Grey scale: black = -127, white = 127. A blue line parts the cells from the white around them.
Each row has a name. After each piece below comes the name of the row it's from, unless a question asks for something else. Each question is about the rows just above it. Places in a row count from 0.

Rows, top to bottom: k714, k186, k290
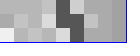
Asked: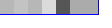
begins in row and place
k290, 1
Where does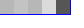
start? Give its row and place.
k290, 1
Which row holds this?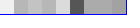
k290
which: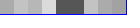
k186
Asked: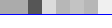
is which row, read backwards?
k290

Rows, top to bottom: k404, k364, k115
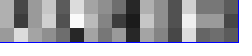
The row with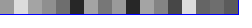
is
k115
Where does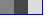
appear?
k115
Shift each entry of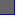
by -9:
[-35]
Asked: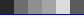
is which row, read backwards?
k404

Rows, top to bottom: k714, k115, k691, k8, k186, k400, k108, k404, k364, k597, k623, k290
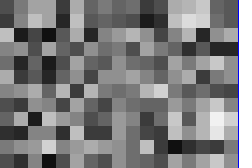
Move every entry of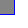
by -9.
[-5]
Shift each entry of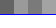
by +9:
[-18  35   4  44]
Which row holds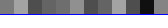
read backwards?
k290
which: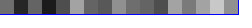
k186
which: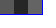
k400

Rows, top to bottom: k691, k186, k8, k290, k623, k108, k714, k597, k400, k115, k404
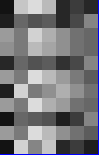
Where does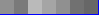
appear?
k290
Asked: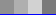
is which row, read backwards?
k8
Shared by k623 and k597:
[-24]
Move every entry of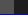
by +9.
[-36 -88]
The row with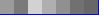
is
k8
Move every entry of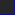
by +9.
[-79]

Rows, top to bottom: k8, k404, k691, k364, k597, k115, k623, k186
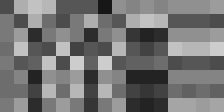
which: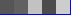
k597
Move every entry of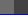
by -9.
[-27 -70]
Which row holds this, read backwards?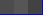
k364
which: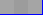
k186
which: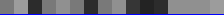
k691
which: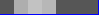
k404

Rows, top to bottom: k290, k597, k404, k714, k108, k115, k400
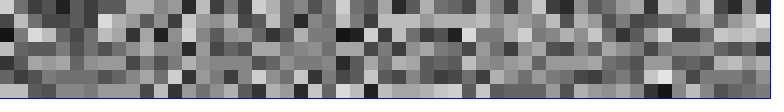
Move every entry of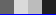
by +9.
[-17  99  69 -85]
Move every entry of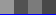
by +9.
[ 34 -36   5 -46]
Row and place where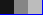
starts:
k400, 47
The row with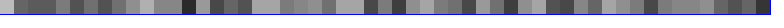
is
k714

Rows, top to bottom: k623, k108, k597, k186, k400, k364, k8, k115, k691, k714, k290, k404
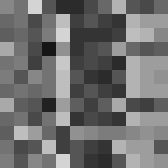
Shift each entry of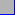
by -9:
[42]
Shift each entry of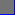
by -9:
[-21]
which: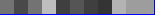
k108
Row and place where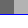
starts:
k623, 7
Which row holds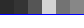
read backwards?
k404
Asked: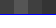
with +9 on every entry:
[-55 -33 -55 -66]

